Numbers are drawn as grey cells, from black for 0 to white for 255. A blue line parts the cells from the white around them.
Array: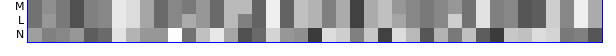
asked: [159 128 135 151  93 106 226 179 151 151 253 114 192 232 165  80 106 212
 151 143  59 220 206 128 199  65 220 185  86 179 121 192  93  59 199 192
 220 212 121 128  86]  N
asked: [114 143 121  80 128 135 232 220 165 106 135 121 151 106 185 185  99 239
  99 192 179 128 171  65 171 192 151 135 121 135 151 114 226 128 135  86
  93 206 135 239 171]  M
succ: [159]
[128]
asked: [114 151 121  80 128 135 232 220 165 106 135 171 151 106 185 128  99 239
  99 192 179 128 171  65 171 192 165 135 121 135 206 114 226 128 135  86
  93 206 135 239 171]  L

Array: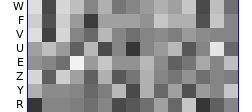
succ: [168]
[133]
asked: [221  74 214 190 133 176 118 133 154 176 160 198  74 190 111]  W

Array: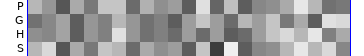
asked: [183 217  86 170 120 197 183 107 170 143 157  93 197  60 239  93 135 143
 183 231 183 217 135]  S
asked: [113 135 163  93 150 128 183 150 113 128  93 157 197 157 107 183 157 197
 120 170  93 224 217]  G
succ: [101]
[191]
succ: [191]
[93]
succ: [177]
[143]

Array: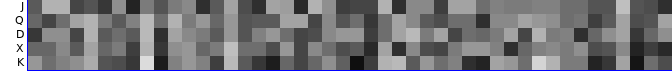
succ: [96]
[15]
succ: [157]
[41]
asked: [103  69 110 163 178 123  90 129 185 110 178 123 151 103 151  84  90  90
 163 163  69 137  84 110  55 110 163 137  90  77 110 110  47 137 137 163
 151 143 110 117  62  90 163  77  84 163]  Q
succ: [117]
[62]
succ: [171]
[84]

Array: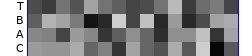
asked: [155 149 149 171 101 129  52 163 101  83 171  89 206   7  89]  C
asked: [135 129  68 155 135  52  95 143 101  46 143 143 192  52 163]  A
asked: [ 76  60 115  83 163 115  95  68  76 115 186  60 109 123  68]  T
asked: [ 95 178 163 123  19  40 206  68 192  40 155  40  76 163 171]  B
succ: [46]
[143]

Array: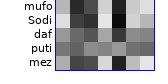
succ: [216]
[33]
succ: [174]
[69]

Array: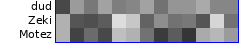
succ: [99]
[142]
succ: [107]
[72]
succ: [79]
[92]

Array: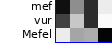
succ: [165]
[172]
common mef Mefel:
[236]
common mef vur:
[44]
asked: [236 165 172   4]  Mefel
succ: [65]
[199]
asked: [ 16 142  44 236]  mef

